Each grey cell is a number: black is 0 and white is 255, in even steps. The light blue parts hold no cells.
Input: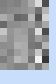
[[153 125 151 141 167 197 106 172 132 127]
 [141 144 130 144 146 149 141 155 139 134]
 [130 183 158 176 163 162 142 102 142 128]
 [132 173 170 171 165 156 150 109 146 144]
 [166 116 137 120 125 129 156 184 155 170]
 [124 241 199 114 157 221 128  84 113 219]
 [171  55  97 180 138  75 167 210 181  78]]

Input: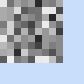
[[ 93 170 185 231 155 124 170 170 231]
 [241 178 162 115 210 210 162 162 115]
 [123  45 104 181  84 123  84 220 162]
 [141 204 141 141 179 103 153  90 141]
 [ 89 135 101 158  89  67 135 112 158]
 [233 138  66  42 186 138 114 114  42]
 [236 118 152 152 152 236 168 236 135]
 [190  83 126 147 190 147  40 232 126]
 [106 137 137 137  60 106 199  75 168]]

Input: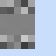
[[ 82 177 128 131 130  93 166]
 [114 145 129 129 129  85 173]
 [138 120 130 129 129 136 122]
 [ 60 199 128 131 130 185  73]
 [ 94 165 129 130 130  96 163]]

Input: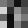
[[201  96 212 120]
 [ 16  12  45  91]
 [131 167 141  18]
 [ 70 120  89  63]]

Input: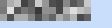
[[163 121 127]
 [ 83 225 174]
 [171  84 193]
 [172 119  67]
 [132 103  94]
 [ 80  57 204]
 [129 145 151]
 [101 142  78]
 [173  71  69]
 [143 179 136]
 [180 222  87]
 [ 75 193 109]
 [ 98 176 200]]

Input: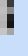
[[197 178 183 190 184]
 [164  21  33 138  59]]
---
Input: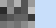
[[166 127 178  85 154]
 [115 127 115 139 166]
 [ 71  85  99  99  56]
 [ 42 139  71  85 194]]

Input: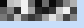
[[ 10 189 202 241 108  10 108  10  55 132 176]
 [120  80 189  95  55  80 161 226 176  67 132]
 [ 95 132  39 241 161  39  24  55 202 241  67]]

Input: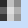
[[ 96 221 177]
 [ 55 207 152]
 [ 42 192 138]]

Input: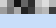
[[156 115 169  33  60 169 184  60]
 [208 129  19 101  45 196 221 184]]

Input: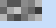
[[101 167 197 127 101  57]
 [139  85  85 139 127 182]
 [182 101  72 113 153 182]]

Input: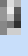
[[135 206 206]
 [119 221 181]
 [151 234  89]
 [151 193  76]
 [135 119  47]]

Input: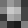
[[140 201 185  68]
 [ 54 170 154  68]
 [114 154 128  54]
 [ 98  39  27 128]]

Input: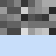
[[114 130 142  41  84  70  55 155]
 [ 84  98 130  55  98 142 169 169]
 [ 84  98  98 130 114 114 114 114]
 [155  84  84 208 130 142 155  41]
 [130  70  70 221 155 184 196  41]]

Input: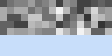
[[171 143 171 171 114 143 114 185 243 185  98  66 143 214 143 157]
 [ 98 171 157 157 171 143 130 130 229 185 143 243 214  98  98 185]
 [ 82 114 130 130 157 114 130 157  66 143 130  66  66  82  98  82]
 [171  82  82 143 199 199 114 114 199  82 114 157  52 199 185 157]
 [ 98  98  66  66 185 171 185 157  66  98 130 214 114 185  52  82]]
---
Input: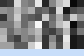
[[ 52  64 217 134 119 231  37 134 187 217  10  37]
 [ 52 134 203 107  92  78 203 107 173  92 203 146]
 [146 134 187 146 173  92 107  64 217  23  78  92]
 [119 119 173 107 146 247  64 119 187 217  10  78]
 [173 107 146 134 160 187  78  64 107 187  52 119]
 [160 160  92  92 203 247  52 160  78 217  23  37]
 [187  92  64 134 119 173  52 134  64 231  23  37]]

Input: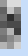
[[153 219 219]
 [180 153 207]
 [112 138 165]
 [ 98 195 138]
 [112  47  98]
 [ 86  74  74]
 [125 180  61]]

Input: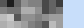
[[174 187 174 158 129 115  86 187 158]
 [129 115 115 174 174 144  73  99 115]
 [ 86  29  99 144 129 129  73  99  60]
 [187 202  86 144 144 129 144 158 158]]

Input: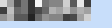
[[ 63 191 104 117  50  75 104 177 161 191 146 177 161]
 [146 177  89  89  36 104 146 133 133  63  75 161 207]
 [219 161  75 117  50 245 117 133 133 207  89 231  63]]

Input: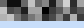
[[178 194 118  74 118 149  45  74 133  60 178  60]
 [194  74  89  30 163 163   1  60  89 149  60  89]
 [103  15  15 103 194 103 133  30 133 209  45 163]]

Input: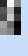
[[ 43 246 131]
 [ 72 201  56]
 [ 88 174  30]
 [147 131  16]
 [161 104   1]]
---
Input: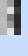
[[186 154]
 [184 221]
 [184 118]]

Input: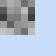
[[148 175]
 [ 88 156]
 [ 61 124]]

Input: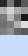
[[ 39 117]
 [177 211]
 [123 183]]

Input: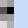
[[180 155]
 [ 84   3]
 [152 157]]

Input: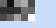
[[104  18]
 [ 48  44]
 [ 74  99]]

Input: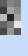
[[ 92 133]
 [ 61 163]
 [189  39]]
